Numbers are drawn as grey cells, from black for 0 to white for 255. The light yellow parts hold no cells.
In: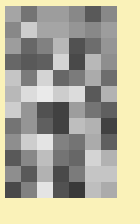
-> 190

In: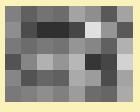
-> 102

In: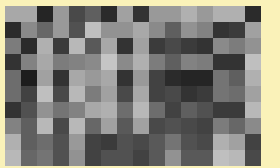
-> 184

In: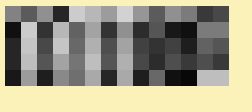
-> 190

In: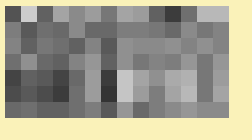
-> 138

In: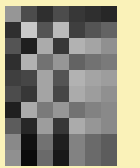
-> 106

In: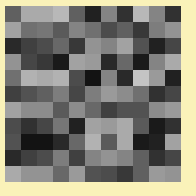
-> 154

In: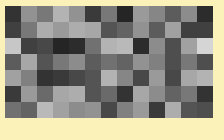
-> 84

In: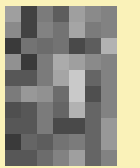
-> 101
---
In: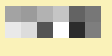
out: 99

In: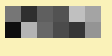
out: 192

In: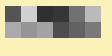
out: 113

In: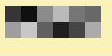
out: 118

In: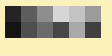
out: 195

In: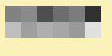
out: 124

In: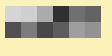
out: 112

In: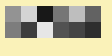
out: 190
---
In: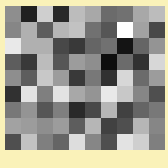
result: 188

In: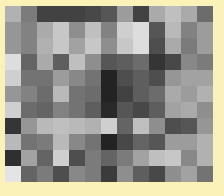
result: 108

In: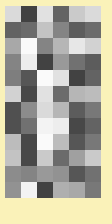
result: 218

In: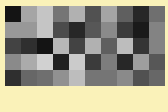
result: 111

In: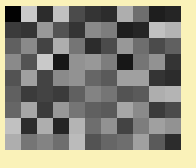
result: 37

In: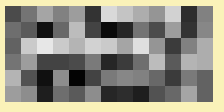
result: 129

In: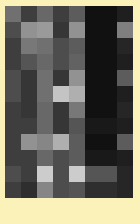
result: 31

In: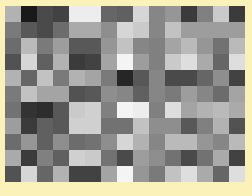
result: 59
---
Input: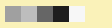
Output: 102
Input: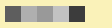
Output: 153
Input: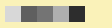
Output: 116
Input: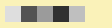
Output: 155
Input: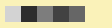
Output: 125
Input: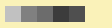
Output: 108
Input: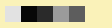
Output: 42
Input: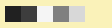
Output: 245
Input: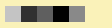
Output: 95
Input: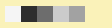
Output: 109
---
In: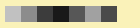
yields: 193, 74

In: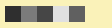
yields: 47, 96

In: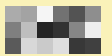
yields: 171, 64

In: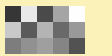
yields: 54, 82

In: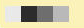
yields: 233, 185

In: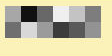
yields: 167, 147

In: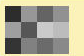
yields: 45, 137

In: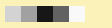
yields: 211, 249

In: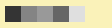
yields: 52, 223
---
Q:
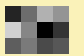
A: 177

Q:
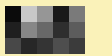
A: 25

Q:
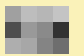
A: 182

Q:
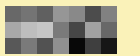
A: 76

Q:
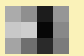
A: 28

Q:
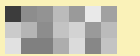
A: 233

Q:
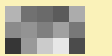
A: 91
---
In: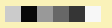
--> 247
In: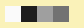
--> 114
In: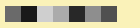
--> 80
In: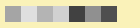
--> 79
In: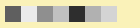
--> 212
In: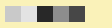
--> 71
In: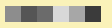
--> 59
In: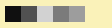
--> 157
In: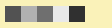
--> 48
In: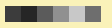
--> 110
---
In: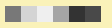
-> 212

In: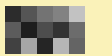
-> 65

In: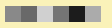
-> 105

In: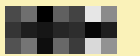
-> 14

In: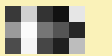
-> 76

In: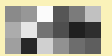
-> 39

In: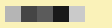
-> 181

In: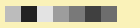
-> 227
